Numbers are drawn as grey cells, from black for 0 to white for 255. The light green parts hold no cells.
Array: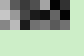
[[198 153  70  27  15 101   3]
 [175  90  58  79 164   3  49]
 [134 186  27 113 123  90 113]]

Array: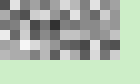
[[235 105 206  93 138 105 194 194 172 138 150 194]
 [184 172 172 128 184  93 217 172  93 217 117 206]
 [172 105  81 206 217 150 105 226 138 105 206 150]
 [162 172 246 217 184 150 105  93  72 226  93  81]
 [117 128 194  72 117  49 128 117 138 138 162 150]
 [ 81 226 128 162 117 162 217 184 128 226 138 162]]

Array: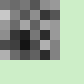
[[200 130  85 142  54  85]
 [176 107  74  97  43 130]
 [153 107 165  97 165 153]
 [142  54  32 119  43 153]
 [119 107 119  85 142 153]
 [ 74  63  20  74 176 130]]

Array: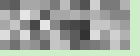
[[220 145 220 113 145 197 122  92  51 220 157 208 177]
 [188 145 229 188  92 167 167 177 157 177 157 134 134]
 [167 197 134  71 229 134  82  71  60 197 197 177 157]
 [145 113 157 145 104 197 188  92 113 122 134 197 145]
 [104  92 167 167 157 122 188 113  82 208 122 122 177]]

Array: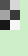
[[164  56]
 [ 80 215]
 [ 23 246]]

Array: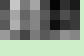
[[153 113  69 122  89 101 144 133]
 [101 165 101 133  89  38  78  57]
 [ 89 175 113 133  78  14  47  57]
 [ 69 198 122 165  69   4  47  26]]

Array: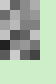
[[203  99 139 173]
 [194  79  99 194]
 [162 185 128 128]
 [108 173 139 151]
 [ 90 203  99  67]
 [ 33 139 151 117]]
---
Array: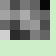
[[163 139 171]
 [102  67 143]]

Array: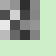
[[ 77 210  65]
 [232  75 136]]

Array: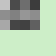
[[142 129 150]
 [168  69  65]]

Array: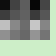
[[ 61  85  97]
 [191 136 108]]

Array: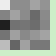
[[131 162 139]
 [ 31 114 117]]

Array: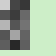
[[ 84  60 105]
 [181  85 115]]
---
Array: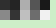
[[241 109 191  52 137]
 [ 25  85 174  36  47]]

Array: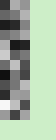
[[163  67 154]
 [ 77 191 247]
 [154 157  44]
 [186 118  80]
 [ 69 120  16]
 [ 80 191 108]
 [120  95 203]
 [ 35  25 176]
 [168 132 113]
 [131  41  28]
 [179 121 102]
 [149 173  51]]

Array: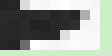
[[250 250 251 248 246 248 253 108  36  37]
 [248 248 249 222  39  38  41  42  40  41]
 [247 245  46  42  40  36  34  43  39  41]
 [248 174  37  43  38  46  41  40  43  42]
 [246 249 248 254 251 246 248 220  37  36]]

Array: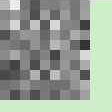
[[159 119 135  97 120  79 121  77 123]
 [176 146 113 111 119 123 148 121 113]
 [ 78 152 137 186  81 177 108  82  73]
 [171 112 152 104 149  75 135  68  94]
 [215 145 144  69 131 102 131 168 138]
 [ 52 103 158 183 116 147 107 118 127]
 [144 170 122 152 103 145 150 126  83]
 [ 61 131 132 215  89 194 109 212 148]
 [160 119 156 101 158  79 130 150 132]
 [156 119 139 125 129  86 119 235 182]]

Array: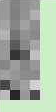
[[ 77 152  39 187]
 [209 160 137  71]
 [140 140 151 160]
 [151 134 156 134]
 [190  89  53 153]
 [165 137  91 151]
 [137 145 117 178]
 [143 160 133 164]
 [175 146 127 153]
 [154 145 130 152]]

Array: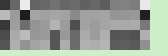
[[144  89  94  92 180 173 177 108 173  85 172 164 147 175  85]
 [175  82  87  85 174 156 171 105 152  85 155 150 187 170  75]
 [120 171 169 169 164 156 162  78 156 179 155 148 110 158  56]
 [ 32 152 149 149 164 161 161 138 162 165 161 165  29 155 186]
 [233 125 129 128  93 103  97 107 102 114 104  99 236 103  54]]
